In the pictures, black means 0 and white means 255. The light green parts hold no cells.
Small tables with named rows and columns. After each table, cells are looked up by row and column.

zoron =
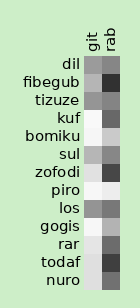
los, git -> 148
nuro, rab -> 113
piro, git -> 247
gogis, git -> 247
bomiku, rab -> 202
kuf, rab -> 104
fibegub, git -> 181
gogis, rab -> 179
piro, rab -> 237
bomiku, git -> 246
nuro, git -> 223
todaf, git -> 223
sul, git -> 182
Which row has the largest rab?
piro

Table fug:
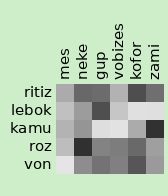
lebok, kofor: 224
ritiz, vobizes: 178
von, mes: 229
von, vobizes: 128
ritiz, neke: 104
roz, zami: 159
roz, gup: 131
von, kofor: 86
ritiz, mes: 171
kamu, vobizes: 226
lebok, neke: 156
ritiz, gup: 108
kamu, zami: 49
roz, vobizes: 125
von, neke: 141
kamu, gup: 222
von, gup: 115
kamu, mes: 179
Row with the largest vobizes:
kamu

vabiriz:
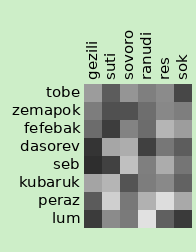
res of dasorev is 119
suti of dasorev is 166
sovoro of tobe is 149
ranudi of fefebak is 108
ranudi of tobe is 127
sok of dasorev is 93
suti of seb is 65
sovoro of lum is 122
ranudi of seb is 127
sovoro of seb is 192
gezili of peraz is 91
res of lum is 96
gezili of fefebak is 108

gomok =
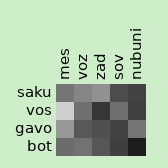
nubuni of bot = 28
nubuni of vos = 65
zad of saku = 145
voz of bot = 114
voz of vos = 112
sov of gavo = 67
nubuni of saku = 67
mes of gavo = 152
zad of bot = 86
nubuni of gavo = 116
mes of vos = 206
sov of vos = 111
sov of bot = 63
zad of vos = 54
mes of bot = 108
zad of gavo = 80

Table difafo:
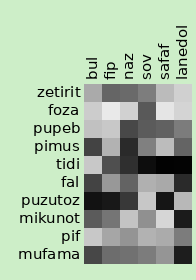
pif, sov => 178
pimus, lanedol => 100
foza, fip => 233
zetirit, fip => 101
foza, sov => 89
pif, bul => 200
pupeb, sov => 91
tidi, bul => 200
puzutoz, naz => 56
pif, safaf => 171
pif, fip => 166
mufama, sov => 124
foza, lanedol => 212
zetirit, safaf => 187
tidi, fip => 79

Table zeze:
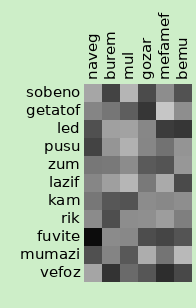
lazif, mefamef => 170
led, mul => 162
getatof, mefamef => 198
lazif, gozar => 121
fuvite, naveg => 12
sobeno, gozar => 75
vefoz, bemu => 72
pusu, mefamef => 114

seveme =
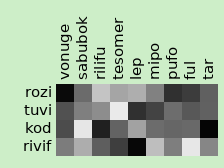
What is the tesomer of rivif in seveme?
62
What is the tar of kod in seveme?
5
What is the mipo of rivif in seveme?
190
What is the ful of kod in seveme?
105
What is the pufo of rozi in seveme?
48
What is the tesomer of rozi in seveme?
165
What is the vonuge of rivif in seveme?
124

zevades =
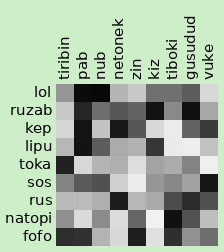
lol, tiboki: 112
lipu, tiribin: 183
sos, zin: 235
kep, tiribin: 214
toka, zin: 221
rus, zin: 183
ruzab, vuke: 167
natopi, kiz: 241
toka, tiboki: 171
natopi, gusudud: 82
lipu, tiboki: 234
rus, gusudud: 44
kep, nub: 194
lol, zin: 200
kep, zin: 87
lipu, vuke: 194
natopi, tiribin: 143
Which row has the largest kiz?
natopi

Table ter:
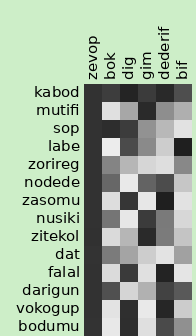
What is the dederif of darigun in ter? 66
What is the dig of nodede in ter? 233
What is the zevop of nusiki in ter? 50
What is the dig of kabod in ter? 36
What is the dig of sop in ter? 60
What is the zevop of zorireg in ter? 50
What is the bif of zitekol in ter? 196
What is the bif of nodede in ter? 198
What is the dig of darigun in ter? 213
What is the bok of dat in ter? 123
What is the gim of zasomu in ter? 231

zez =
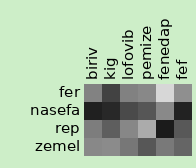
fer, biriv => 130
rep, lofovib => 135
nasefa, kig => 40
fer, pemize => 136
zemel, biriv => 136
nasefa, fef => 34
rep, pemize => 171
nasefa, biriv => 32
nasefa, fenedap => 137
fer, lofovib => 129
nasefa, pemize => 86
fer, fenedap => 215
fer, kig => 66
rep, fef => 88
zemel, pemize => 87
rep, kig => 94

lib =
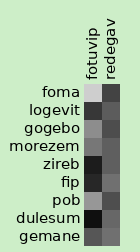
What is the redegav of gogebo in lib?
77
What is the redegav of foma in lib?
67
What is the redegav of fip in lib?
112
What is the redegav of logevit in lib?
92
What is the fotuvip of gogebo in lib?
141
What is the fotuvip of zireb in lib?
28
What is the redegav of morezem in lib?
95
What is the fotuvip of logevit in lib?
55
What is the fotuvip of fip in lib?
39
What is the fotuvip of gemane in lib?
86
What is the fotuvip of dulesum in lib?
15
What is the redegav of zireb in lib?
95
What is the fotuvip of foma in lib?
206
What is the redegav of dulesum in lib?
103
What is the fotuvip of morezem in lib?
119
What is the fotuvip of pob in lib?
151

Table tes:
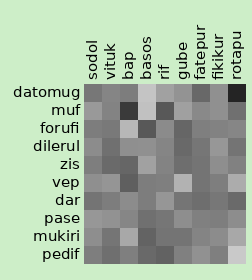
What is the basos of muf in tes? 193
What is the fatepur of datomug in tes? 104
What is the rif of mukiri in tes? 116
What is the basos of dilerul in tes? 144
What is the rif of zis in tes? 131
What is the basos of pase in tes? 112
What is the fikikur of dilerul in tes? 151

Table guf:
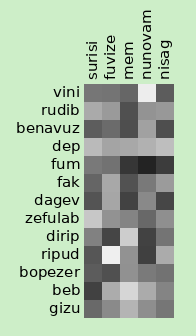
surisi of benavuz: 93
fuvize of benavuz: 107
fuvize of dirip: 69
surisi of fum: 121
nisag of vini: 92
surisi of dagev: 84
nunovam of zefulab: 104
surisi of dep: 186
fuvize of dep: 164
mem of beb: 214
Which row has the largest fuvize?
ripud

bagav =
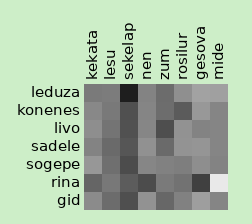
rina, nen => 76
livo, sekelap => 81
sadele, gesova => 149
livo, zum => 78
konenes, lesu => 121
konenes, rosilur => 91
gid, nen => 146
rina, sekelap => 92
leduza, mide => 160
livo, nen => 134
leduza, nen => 131
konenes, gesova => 152
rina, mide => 233
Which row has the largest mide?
rina

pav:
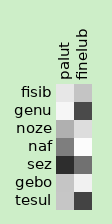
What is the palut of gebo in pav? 197
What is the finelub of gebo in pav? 241
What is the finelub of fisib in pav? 196
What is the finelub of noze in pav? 221
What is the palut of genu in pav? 246
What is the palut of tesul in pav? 198
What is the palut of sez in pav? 45
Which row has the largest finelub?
naf

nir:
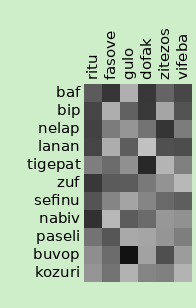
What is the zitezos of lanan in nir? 80
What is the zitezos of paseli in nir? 149
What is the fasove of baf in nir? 54
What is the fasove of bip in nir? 174
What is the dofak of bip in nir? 57
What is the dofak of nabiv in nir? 107
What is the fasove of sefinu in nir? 133
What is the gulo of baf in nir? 175
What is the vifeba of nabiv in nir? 145
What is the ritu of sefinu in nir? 84
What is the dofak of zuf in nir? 121
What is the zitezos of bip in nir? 165
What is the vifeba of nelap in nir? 124
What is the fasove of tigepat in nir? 108
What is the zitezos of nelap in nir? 53
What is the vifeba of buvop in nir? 156
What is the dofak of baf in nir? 56
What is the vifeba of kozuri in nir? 179

